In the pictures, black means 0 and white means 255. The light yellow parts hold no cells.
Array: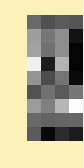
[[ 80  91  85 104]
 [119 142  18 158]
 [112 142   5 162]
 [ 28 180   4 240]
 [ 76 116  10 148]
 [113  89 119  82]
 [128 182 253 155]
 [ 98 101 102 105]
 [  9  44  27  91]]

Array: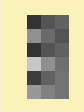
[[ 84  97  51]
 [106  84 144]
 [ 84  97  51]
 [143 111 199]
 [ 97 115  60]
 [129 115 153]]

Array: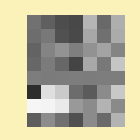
[[ 95  77  72 181 105 174 113]
 [120  81  73 167 112 171 109]
 [132 147 127 146 163 132  99]
 [123 103  68 168 120 197 103]
 [123 124 125 124 125 125 125]
 [223 202 108  91 139 200  45]
 [244 234 153 139 179 138 246]
 [140 112  80 139 106 179  93]]

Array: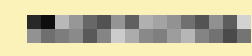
[[ 14 184 151 103  82 148  96 176 163 146 112  84 144  93 210  40]
 [111 125 138  89 133 204 172 137 127 157 182 132 114  74 116 146]]

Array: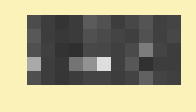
[[ 61  52  59  91  81  61  71  84  64  68  76]
 [ 61  56  59  80  74  68  63  81  64  71  88]
 [ 64  51  47  72  71  64  74 124  68  61  80]
 [ 61  55 116 146 222  64  87  49  61  61 169]
 [ 61  54  60  68  68  61  67  97  68  64  79]]

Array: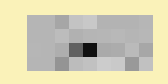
[[181 166 195 200 179 179 179 182 181]
 [181 188 177 181 182 184 181 183 181]
 [181 174  96  16 170 172 186 167 182]
 [181 148 188 193 204 201 153 193 181]]

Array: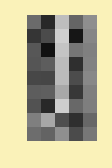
[[ 40 190 101 142 107]
 [ 75 207  22 134  53]
 [ 17 196 118 128  87]
 [ 93 187  47 130  85]
 [ 70 187  76 136  71]
 [ 95 168  56 127  93]
 [ 40 206 104 126  82]
 [167  78  47 103 127]
 [ 99 143  75 119 109]]
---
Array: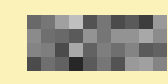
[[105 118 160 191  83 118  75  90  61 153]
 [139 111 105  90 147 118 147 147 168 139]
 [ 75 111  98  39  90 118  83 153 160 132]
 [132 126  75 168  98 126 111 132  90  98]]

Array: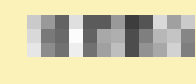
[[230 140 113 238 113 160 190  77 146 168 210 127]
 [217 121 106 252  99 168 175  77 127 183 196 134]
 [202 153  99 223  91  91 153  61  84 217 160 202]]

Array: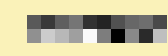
[[144 204 184 159 249 125   2 137  42 191]
 [ 89  57  95 117  50  35  81 103 110  73]]

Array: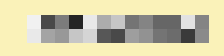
[[233 164 152 198 213  87  73 158 146 116 108  58 138]
 [241  73 124  37 233 172 198 116 132 102 102 226 132]]

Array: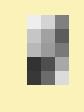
[[ 56 107 219]
 [ 50  78 168]
 [238 212 128]
 [184 154 121]
 [198 161  92]]

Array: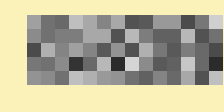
[[119 113 139  51 105 184  43 213 139  89  97 199 105  43]
 [ 75 176 132 160 132  89 147  82 176 119  89 125 105  75]
 [139 113 125 125 168 168  82 184 125  97  97 184  82 113]
 [147 139 113 191 176 153 147 113  97 132 105 168  82 191]
 [160 113 105 191 168 132 168  82  89 153 153  75 119 207]]
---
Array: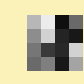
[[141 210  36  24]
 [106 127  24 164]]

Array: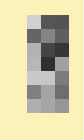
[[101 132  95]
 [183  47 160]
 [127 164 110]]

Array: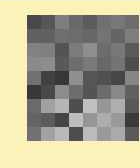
[[ 97  97 110 108 103 116 101 125]
 [138 141  89 110 122 103 116  77]
 [ 55  73 140 109  84 108 136  96]
 [100  92  69 189 150 172 154  58]]

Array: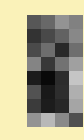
[[ 51  73  98 136]
 [132  56 114 160]
 [ 82  25  46 175]
 [147 184 137  79]]

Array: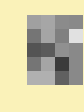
[[117 165 128 225]
 [117 165  59 137]]

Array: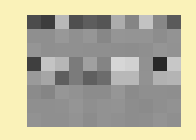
[[143 143 152 144 150 135 149 148 148 141 147]
 [ 63 196 182 123 160 132 214 209 145  40 199]
 [139 133 150 146 140 140 150 139 143 143 142]
 [146 143 143 147 140 146 144 141 142 147 143]]

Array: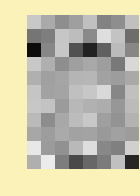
[[117 126 198 189 138 222 195 109]
 [200 175 142 159 168 158 121 216]
 [197 162 164 192 199 217 135 192]
 [186 141 168 188 200 159 147 179]
 [232 155 145 185 222 136 128 208]]
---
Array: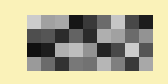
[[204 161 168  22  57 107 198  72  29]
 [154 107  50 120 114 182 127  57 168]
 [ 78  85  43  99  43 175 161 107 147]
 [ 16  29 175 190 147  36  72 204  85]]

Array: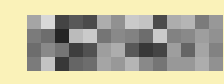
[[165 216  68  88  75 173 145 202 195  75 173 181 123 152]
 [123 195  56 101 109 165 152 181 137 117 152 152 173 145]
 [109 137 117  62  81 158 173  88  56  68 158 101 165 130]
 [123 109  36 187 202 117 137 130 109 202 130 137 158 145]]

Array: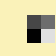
[[  2 224]
 [ 71 109]]

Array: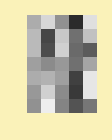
[[145 238 132  83 118]
 [172 215 145  43 223]
 [152 208 139  57 230]
 [172 178 159  64 230]
 [159 139 152 112 165]
 [186  76 208 106  91]
 [186  70 200 112 193]]

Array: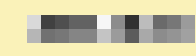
[[182 113 119 133 133 196 155  92 169 140 148 161]
 [217  65  79  98  98 246 140  49 188 106 119 155]]

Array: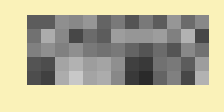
[[113 172 136  71 107  92 157 150 150 157 128 178  71]
 [128 143 128 143 121 113 121 100  84 107  84 136 113]
 [ 92  92 143 136 150 100 121  84 121  92 150 107 136]
 [ 84  77 164 178 157 164 143  64  57 113 121  92 157]
 [ 77  64 172 200 164 172 136  57  42 100 128  71 178]]

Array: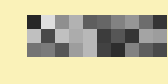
[[ 39 222 143 178  94 102 130 150 109  53]
 [116 123  86 157 184  66  45 130  94  73]
 [192  73 192 172 184  60  86  53 164 157]]
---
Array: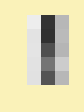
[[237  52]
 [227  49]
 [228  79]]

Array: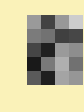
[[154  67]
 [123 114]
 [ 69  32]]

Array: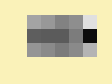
[[164 152]
 [ 94  91]
 [149 138]]

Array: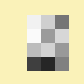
[[241 207]
 [250 155]
 [188 210]]

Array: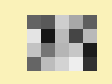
[[ 99  89]
 [228  22]
 [195 117]]

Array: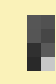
[[86 81]
 [85 70]
 [48 90]]

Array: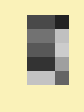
[[ 73  73]
 [114 114]
 [ 88  88]]
